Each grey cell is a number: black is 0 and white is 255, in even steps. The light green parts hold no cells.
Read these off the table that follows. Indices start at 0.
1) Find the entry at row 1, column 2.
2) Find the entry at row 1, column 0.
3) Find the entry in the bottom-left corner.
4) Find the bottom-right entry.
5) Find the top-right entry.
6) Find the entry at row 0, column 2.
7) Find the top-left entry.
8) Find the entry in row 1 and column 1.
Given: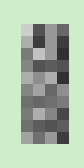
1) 153
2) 173
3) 162
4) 61
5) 103
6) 153
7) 205
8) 61

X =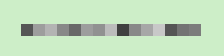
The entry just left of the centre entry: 145
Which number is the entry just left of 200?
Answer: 167

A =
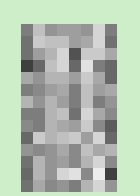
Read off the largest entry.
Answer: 237
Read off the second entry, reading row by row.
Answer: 192
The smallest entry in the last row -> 113
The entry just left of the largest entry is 137
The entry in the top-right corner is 125
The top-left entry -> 125
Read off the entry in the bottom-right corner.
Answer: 148
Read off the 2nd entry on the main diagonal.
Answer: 202
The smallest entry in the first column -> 63
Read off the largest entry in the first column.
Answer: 180
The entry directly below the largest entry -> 213
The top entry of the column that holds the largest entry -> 213
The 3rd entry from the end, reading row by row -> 180
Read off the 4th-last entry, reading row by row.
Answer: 125
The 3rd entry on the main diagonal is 180
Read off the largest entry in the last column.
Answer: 180
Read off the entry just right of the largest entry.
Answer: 63
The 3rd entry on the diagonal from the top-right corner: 202
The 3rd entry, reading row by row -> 148

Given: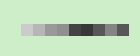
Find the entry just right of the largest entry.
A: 182
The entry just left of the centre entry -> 143

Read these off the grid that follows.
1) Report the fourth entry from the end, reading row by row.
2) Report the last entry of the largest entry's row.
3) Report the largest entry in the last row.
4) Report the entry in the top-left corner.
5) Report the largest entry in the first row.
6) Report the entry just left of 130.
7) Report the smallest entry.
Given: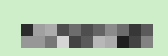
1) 172
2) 130
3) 213
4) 43
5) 172
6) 67
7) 31

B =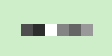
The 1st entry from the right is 153
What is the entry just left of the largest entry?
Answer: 45
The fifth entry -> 101

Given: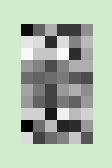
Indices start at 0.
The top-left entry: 12
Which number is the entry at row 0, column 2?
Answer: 174
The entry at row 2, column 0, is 250
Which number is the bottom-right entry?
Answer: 87
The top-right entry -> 142
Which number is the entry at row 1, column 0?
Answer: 229
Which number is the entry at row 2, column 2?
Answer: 198
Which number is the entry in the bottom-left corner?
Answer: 220

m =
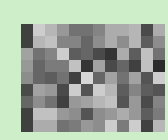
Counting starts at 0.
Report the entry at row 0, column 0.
64
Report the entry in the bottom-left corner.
64
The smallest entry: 43
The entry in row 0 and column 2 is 182
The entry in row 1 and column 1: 182
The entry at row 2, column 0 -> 162
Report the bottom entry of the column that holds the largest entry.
152
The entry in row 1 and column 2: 193
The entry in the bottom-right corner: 182
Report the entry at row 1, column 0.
64
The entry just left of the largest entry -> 64
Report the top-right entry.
172
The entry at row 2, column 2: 132
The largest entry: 216
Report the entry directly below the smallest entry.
205
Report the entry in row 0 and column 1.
205
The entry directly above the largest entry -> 52

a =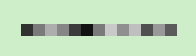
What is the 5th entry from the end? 143
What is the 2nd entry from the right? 153
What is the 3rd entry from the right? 79
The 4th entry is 134

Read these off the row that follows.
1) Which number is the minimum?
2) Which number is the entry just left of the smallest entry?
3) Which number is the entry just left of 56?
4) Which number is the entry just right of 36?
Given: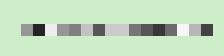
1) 36
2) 150
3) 86
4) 237

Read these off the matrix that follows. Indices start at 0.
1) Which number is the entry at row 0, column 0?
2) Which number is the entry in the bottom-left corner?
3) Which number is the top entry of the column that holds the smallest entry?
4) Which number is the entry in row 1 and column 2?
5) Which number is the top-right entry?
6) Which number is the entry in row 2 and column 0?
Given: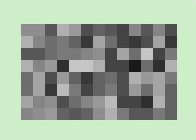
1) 142
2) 133
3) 133
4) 109
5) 78
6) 87

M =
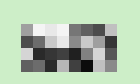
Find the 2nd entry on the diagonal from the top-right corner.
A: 159
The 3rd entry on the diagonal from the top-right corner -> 129
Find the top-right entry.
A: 192
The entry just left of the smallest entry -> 64
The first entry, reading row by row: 159
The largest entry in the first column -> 213
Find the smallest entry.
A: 12
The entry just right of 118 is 96
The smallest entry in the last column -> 54
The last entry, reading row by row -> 138

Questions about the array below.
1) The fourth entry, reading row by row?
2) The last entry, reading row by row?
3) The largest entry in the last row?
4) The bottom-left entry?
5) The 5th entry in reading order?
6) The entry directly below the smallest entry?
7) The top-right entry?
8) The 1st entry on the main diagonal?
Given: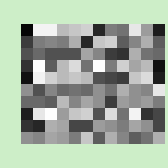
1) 186
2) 175
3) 198
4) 144
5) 198
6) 60
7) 29
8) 6

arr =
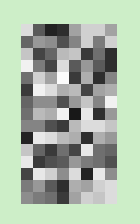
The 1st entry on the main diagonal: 220
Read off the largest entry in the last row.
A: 220
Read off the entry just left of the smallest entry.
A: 241
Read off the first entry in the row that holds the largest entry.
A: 111
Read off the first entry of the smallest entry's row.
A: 111
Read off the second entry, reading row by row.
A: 90
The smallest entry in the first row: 34
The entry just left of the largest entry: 162
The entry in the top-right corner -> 162
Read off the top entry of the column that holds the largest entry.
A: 46
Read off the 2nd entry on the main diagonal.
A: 152
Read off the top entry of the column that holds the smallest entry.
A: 162
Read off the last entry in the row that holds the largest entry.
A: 132
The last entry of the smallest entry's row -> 152
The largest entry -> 252
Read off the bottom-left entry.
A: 141
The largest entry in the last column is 241
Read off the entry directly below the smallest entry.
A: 186
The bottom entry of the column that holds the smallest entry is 162
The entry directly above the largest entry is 220
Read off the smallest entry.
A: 24
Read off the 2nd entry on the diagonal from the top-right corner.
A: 123
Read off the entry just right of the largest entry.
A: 58
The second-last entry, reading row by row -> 197
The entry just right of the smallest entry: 232
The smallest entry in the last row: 58

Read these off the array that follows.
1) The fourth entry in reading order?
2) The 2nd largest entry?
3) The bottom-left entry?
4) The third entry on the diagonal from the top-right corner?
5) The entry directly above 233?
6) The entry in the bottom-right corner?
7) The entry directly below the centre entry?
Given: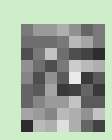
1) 174
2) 223
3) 45
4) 78
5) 204
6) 66
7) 57
